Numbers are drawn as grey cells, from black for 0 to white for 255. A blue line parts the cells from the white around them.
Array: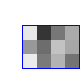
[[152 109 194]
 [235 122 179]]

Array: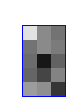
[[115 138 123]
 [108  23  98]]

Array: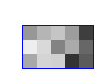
[[238 217 131]
 [168 212 208]]

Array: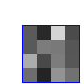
[[ 89 124 121]
 [172  73 124]]

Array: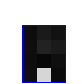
[[14 34 26]
 [13  7 15]]

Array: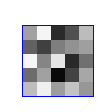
[[ 97  64 126]
 [246 133 229]]

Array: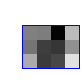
[[117  62  54]
 [171  59  71]]
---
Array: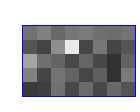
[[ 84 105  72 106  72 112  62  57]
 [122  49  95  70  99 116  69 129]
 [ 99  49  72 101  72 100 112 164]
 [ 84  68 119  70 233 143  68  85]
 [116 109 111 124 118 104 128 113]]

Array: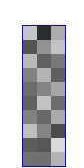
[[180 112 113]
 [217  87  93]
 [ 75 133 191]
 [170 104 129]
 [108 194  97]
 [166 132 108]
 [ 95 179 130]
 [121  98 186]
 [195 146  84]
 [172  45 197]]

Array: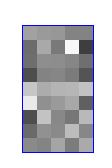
[[170 124 165 132 138]
 [135 188 138 145 106]
 [185 119 136 195  78]
 [ 96 168 154 144 234]
 [194 182 180 172 198]
 [ 84 123 134 131  77]
 [111 134 141 142 110]
 [ 62 248 121 169 108]
 [131 131 151 154 161]]

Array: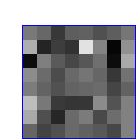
[[129  71  88  97 105  81  67 101]
 [129 109  73 123 106  38  79 169]
 [128  83 139  54  53  57 120 189]
 [ 98  69 107 103  99  81  99 124]
 [114  55 102 117 105  76 107 140]
 [169  12 111  87  71  90 127  13]
 [145   6 131 226  50  61  36 174]
 [118  94  80  97  93  56 103 121]]

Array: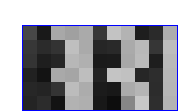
[[179  46 200 134  13  24 175 178  19  44  36]
 [182  44 181 171  24  27 172 188  52  36  39]
 [183  45  38 193 196  35 190 165 169  19  33]
 [185  30 187 168  27  26 176 183  37  30  52]
 [189  54 185 170  41  38 170 191  51  43  55]
 [173  42  30 179 195  55 170 160 168  25  71]]

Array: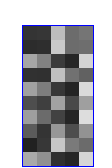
[[214  38  48 145 169]
 [107 122 199  55  33]
 [146  77 151  52  91]
 [221  37  66 107 158]
 [159  73 162  63  78]
 [218  36  55 125 161]
 [ 97 113 192  48  49]
 [211  38  59 130 166]
 [110 108 202  46  44]
 [117 108 188  54  52]]

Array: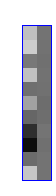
[[115 198]
 [115 107]
 [112  13]
 [116  46]
 [110 102]
 [109 162]
 [113 111]
 [114 193]
 [112 120]
 [114 205]
 [115 192]]
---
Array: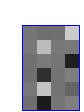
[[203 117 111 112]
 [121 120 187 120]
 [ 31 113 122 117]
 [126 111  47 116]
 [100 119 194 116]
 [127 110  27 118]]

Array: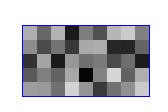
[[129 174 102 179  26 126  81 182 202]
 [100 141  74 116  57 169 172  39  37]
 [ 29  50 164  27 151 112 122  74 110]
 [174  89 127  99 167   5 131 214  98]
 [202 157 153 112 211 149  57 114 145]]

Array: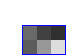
[[ 48 105  65]
 [221  92 152]]

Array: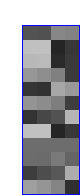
[[131  83  81 135]
 [ 56 192 192  37]
 [ 58 184 186  42]
 [ 58 151 142 128]
 [153  53  50 167]
 [ 62 148 140 126]
 [181  51  71  82]
 [ 56 192 192  37]
 [109 109 109 109]
 [101 108 107 122]
 [173  61  77  88]
 [ 48 159 149 132]]

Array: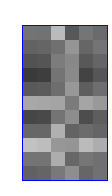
[[107 115 114 187  88 117]
 [116  98 101 112 149 102]
 [101  82  85 124 136  88]
 [ 86  58  62 116 138  67]
 [110  89  91 110 152  94]
 [153 168 166 164 123 165]
 [ 94  70  73 116 141  77]
 [101 103 103 176  99 107]
 [173 194 189 151 149 187]
 [112 116 116 173 103 118]
 [113  97 101 121 142 102]]

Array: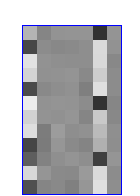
[[148 180 133 147 148 148  49]
 [146  71 140 136 138 142 218]
 [136 226 146 143 142 142 217]
 [140 212 145 146 148 137 205]
 [140  75 137 142 145 127 223]
 [134 237 146 148 147 140  50]
 [136 210 147 145 149 133 201]
 [143 222 124 156 142 145 186]
 [142  69 123 150 138 132 176]
 [149  94 130 143 148 142  63]
 [140 216 149 138 137 154 218]
 [142  80 133 137 128 150 224]]

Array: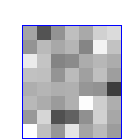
[[219 164  83 147 191 169 209]
 [194 148 186 168 181 133 243]
 [172 235 196 132 139 172 183]
 [158 193 191 148 187 160 191]
 [ 61 174 181 174 176 150 146]
 [174 184 172 155 176 253 206]
 [167 152 214  80  97 144 209]
 [156 254 191 150 228 164 186]]

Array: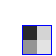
[[212  42]
 [227 148]]

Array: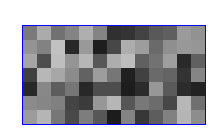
[[146 122 171 113 132 175 132  48  52  67  89  95 154]
 [150 147 130 193  40 153  30  71 173 157 106 143 152]
 [ 96 165  78 190 149 182  87 173 189  96 114 158  41]
 [133  64 183 167 139  98 157 118  32  65 106 100  51]
 [ 34  40 136  93 118  40  77  77  29  43 151  90  43]
 [112 139 134 128  68  59 151 182  86 120 108  71 183]
 [141 156 181 119  73 125  87  28 131  55  93 129 181]]
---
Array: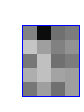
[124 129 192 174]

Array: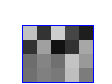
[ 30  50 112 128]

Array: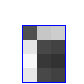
[205  72 249]

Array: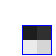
[ 48 235]

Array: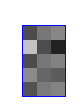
[135  77  75]

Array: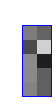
[100  74]

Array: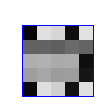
[225 106 170 167  10]
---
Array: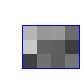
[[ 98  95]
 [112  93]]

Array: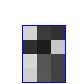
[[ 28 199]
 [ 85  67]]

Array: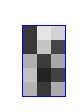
[[197  69]
 [ 60 168]]

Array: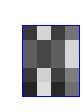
[[70 94]
 [69 94]]

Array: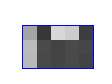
[[74 67]
 [72 68]]

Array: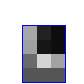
[[ 22  13]
 [212 162]]

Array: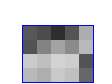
[[131 163]
 [191 210]]

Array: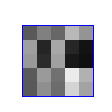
[[ 37 167]
 [ 43 160]]
